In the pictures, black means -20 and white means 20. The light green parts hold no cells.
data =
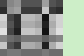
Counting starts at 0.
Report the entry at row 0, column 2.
3
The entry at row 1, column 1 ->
3
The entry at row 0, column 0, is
-9
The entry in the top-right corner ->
-9
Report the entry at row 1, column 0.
-13
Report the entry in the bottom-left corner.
-3
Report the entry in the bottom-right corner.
-3
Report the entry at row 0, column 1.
1
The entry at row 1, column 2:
5
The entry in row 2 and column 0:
13

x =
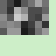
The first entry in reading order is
-4
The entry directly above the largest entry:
8
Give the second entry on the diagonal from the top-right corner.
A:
-8
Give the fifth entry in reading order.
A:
-2
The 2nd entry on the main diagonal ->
-12
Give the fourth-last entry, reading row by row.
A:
-16
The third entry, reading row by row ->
-16
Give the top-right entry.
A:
-2
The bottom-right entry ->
4
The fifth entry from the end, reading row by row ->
4

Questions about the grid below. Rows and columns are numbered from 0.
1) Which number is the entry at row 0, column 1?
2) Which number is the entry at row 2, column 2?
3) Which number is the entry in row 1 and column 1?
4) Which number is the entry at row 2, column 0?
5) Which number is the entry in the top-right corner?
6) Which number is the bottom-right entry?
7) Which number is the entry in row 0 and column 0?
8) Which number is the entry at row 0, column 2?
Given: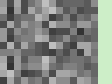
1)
-8
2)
-4
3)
-12
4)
-2
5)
2
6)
-2
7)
4
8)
6

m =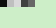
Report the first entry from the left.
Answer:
-18
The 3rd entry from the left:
14

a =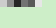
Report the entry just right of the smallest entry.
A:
-2
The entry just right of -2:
-6

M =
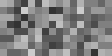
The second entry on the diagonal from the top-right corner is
4
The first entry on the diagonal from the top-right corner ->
2
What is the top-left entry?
8
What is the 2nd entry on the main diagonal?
-4
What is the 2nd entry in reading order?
6
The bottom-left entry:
4
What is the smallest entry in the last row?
-12
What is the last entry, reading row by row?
6
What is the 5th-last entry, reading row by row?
-6
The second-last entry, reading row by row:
8
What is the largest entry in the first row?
10
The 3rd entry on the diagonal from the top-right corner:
-6
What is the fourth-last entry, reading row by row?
2
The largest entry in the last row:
12

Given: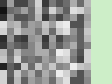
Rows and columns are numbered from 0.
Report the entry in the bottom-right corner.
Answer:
1
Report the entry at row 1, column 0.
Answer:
-17
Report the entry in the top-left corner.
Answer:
-11
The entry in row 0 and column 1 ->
5
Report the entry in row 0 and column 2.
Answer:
-9
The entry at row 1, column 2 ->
-1
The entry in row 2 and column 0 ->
-13
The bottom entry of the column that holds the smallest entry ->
13
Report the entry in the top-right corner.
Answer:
9
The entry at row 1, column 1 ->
-3
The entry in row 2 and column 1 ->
3

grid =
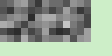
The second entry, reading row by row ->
-3
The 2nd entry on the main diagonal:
-11
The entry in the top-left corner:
-5
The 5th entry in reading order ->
-5
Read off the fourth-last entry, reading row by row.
5
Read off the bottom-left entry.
3
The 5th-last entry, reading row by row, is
-1
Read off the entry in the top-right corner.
-3
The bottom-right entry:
5
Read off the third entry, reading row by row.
3
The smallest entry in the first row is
-11
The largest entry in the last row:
7
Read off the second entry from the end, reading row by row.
3
